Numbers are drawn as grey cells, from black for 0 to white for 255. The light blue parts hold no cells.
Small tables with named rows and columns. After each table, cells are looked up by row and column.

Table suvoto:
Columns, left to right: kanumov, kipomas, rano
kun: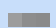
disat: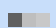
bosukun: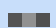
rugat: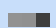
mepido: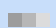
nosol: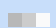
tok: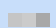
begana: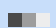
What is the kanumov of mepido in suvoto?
157
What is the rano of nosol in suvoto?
250
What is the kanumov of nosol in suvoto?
184
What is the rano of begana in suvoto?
237
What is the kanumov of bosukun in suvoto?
84
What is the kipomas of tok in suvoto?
203
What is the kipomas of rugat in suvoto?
144
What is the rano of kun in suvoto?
138
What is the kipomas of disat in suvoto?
190
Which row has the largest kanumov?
tok

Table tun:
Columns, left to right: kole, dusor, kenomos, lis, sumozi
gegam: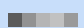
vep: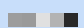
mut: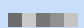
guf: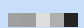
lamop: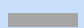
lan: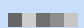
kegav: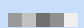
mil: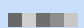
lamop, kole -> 166
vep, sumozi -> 41
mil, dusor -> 207
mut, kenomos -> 118
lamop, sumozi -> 165
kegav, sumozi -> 239
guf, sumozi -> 37
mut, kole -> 108
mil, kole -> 104
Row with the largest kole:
lamop

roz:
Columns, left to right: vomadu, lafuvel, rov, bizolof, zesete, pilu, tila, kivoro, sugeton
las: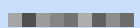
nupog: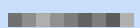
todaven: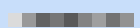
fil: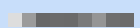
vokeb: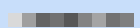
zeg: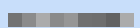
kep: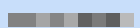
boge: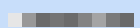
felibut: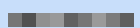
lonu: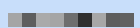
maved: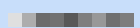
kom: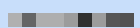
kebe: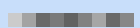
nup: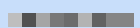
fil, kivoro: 110
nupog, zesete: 125
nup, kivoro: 133
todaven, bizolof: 118
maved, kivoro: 111
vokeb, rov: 99
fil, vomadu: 221
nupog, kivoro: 93
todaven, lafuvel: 153
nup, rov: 165

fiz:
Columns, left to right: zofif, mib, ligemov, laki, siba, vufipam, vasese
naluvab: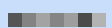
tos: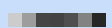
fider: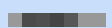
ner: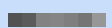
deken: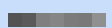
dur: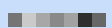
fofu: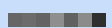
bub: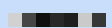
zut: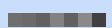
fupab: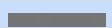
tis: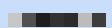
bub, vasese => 55
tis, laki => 50
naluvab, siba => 158
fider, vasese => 152
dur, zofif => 117
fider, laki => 68
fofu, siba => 97
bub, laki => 41
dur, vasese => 103
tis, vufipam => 188
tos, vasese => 39
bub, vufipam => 202
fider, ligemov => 79
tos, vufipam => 130
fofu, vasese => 47
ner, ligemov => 130
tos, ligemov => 69
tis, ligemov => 30
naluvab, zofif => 85
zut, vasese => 65

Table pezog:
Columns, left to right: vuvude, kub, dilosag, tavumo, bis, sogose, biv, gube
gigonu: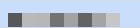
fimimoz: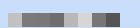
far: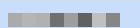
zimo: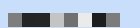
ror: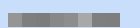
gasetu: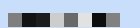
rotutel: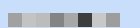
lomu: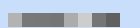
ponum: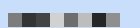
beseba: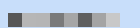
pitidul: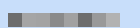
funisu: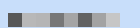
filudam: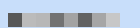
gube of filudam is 199
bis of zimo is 112
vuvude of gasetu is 127
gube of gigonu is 198
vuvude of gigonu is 88
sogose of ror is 168
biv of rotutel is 200
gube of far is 134
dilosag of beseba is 181
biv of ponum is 38
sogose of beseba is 95
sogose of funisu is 98
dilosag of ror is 124
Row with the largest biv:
rotutel

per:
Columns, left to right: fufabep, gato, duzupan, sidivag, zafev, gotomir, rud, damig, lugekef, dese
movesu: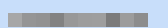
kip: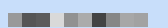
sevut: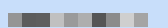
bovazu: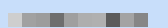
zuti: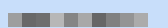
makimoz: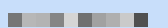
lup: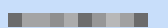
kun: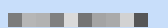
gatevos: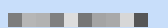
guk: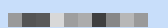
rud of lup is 151
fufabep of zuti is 158
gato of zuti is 104
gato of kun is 182
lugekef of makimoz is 202
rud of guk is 63
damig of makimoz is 175
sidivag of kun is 128
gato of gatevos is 182
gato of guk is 84
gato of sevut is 92

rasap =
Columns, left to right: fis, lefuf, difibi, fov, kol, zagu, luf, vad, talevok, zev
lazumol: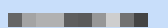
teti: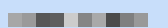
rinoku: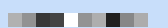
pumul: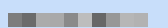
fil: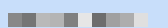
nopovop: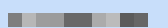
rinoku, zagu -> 147
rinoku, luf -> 174
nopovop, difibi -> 157
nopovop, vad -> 187
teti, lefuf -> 154
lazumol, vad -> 206
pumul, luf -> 103
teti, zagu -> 133
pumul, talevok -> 182
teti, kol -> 204
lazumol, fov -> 177

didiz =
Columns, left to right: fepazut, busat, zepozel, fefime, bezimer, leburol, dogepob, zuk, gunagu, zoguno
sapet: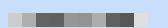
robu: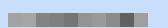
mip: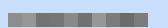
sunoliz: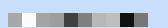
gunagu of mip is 107
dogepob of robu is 153
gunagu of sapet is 87
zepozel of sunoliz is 164
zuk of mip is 123
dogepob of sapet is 173
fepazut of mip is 141
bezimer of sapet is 150
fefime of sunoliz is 157
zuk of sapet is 96
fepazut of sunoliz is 167
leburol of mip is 113
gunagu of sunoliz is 17
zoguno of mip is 123
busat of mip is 150
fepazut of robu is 162
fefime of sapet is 97
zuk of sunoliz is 190
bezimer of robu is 117

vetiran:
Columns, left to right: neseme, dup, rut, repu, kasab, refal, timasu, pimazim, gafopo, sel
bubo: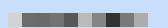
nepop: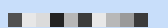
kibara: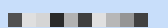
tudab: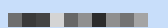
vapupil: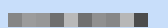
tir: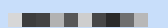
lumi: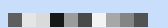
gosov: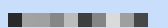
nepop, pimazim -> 184
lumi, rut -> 218
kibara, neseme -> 81
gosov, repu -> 134
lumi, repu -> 23
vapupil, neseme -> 134
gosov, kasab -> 188
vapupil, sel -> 76
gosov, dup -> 162
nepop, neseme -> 81
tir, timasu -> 71
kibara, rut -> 213
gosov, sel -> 71
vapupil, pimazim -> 135

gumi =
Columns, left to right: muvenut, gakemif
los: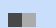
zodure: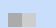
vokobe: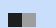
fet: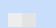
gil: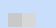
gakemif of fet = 227
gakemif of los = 171
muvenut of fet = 237
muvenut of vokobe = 30
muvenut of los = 72
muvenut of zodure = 171
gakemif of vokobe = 158
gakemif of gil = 215
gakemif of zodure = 205
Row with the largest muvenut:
fet

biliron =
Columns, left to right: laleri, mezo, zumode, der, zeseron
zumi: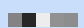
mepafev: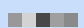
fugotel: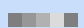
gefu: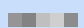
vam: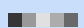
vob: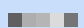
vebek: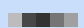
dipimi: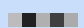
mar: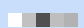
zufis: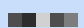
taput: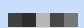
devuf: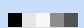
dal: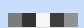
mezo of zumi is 39
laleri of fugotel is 126
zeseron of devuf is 84
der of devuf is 141
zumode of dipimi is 176
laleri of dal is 124
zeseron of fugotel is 127
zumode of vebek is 50
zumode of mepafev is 72
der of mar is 190
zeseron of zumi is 141
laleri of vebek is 188
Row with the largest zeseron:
mar

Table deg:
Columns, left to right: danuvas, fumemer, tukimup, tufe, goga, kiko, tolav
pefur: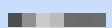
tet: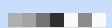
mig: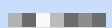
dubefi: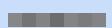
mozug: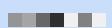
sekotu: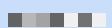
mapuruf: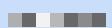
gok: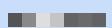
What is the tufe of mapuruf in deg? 183
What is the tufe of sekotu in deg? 100
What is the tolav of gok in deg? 99
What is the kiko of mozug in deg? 129
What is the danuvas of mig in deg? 178
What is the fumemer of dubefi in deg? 116
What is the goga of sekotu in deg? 240
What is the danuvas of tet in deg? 175

